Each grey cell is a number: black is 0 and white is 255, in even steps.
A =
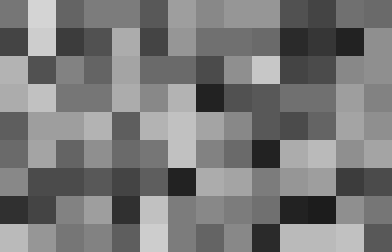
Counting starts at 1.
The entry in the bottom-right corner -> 88
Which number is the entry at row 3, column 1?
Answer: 179
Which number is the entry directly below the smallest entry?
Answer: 186
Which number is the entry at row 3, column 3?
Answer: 130
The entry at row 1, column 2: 212
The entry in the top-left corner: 118
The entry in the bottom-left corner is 186
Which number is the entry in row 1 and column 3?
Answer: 100
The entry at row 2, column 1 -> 68
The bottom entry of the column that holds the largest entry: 150
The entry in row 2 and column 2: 205
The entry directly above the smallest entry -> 158
